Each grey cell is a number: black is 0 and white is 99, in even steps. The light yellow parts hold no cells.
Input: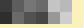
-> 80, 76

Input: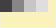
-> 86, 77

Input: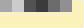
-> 79, 65

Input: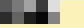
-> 86, 63

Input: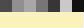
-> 78, 65

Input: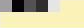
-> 89, 62

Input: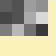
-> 84, 71

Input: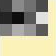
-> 87, 67
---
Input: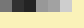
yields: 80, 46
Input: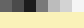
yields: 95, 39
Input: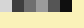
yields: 6, 83
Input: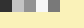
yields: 47, 19
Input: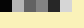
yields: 83, 2
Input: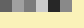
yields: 53, 38
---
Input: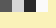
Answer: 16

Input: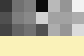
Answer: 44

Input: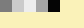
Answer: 92

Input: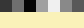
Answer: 2

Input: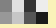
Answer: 33

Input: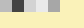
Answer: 82

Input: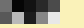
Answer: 11

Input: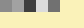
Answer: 24

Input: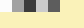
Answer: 23

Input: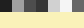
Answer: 30
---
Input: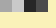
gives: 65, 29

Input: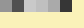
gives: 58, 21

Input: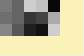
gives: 47, 80

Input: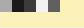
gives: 66, 37

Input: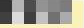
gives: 20, 66

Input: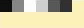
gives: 6, 19

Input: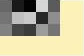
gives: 40, 45

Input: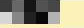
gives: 23, 69

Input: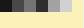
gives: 9, 81
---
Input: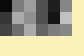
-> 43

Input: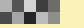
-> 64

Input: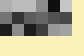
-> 54

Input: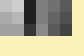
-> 62

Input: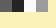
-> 14

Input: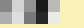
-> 86

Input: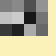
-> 13

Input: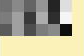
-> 62

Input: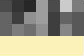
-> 48
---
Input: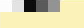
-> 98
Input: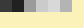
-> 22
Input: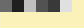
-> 41
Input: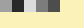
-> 62
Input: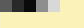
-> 35
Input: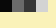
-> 3
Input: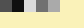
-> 31
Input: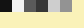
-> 7
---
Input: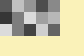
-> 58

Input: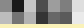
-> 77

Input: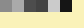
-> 30

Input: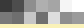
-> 55

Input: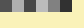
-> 28

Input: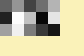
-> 26
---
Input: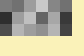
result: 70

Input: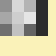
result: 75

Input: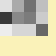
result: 83

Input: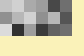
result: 19

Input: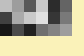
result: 29

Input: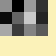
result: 23
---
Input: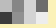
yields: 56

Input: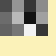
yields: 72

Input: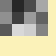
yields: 24

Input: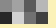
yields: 81

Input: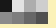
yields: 49

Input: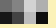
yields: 26

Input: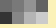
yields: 52

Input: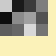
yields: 54
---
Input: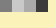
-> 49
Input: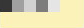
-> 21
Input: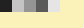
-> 13
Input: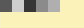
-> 34
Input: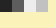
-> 14
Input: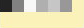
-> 14
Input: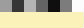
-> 61
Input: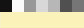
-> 7
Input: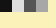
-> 7
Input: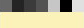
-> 40
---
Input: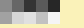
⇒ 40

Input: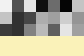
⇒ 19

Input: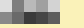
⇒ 49

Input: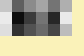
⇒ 5

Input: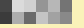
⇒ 85

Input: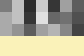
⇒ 75
